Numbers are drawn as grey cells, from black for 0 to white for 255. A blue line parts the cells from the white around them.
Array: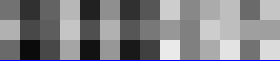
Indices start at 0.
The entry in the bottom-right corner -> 219
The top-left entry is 114
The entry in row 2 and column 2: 72
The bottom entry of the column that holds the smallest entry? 11
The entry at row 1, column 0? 177
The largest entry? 234
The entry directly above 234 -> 151
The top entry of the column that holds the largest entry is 205
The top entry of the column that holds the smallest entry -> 48
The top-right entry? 197
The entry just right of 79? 177
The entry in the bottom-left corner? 106
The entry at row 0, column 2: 99

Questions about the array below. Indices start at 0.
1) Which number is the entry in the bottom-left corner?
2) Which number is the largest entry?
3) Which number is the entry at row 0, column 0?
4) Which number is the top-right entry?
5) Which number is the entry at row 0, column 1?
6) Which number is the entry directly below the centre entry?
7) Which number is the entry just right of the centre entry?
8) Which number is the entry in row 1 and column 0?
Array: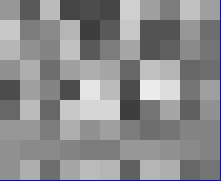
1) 145
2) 235
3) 151
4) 159
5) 89
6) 214
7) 76
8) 200

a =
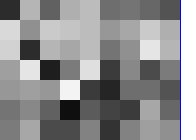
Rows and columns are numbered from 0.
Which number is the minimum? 15
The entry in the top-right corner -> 83
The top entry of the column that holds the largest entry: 175
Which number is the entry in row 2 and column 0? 210
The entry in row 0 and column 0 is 44
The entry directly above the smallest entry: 243
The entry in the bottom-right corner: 144
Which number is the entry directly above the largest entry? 123
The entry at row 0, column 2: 97
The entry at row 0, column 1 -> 181
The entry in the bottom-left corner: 123
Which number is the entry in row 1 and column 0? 217
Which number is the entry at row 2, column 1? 44
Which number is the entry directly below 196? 167
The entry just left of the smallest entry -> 97

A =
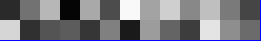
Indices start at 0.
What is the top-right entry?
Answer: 69
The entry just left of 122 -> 191
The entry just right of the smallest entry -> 169
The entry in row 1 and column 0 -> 214
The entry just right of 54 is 128
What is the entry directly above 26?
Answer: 249
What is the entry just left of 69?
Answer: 122
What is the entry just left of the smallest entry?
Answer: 183

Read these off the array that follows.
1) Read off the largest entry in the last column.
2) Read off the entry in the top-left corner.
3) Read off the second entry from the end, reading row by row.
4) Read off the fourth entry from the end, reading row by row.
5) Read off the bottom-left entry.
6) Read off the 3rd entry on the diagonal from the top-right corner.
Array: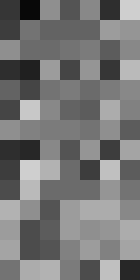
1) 207
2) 54
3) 192
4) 123
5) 115
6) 123

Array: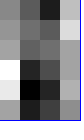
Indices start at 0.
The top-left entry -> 136
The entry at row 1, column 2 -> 91
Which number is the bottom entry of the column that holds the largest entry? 163
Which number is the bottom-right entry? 142
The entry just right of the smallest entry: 36
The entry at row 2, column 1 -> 97
